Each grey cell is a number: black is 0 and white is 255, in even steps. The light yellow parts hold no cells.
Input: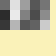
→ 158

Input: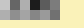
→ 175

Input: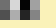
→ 4

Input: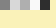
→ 175

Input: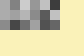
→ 204

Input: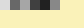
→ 166

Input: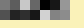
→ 200
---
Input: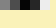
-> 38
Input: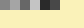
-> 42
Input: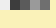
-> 154
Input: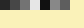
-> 136
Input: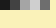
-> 207
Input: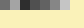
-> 134
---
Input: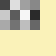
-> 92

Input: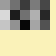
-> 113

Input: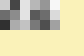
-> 90

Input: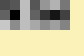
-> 53

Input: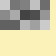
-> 67

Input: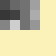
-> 65
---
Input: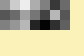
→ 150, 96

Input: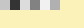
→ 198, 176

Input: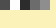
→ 77, 142

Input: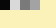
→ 7, 163

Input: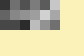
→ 53, 112

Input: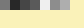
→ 120, 174

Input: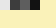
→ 231, 18

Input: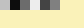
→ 193, 128
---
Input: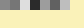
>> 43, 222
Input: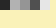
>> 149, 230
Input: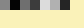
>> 60, 220
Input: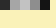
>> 194, 194
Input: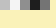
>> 143, 244
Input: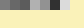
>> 177, 219
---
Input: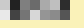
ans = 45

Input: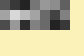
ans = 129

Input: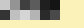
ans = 20

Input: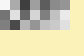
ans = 234

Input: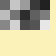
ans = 125

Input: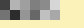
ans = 214
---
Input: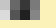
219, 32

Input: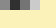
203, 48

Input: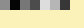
221, 5

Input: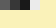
235, 25

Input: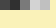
211, 48

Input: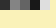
222, 24

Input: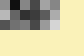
213, 16

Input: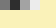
236, 46
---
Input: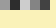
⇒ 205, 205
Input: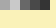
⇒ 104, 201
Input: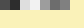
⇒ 242, 242
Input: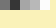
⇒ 166, 252
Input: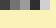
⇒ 155, 208
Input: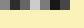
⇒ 204, 204
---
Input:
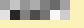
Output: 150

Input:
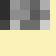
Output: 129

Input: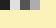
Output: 85

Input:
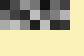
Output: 148

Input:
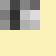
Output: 132

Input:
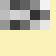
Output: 95
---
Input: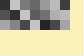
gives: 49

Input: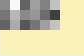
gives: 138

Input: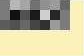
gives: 123

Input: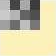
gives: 190

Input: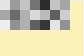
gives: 228

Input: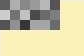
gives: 95

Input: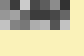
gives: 131
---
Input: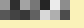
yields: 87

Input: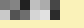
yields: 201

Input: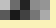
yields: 89

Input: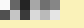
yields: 80

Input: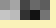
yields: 197

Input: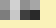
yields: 125

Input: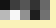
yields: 185

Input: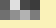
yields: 112

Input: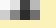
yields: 206
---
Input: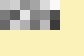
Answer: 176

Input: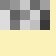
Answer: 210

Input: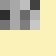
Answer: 126

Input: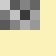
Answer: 174

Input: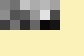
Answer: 41

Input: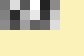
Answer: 159
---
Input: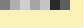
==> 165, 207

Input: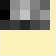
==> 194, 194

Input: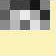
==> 233, 233

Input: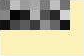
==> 179, 211

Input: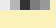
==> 51, 236

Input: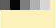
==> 126, 213

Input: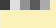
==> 146, 222
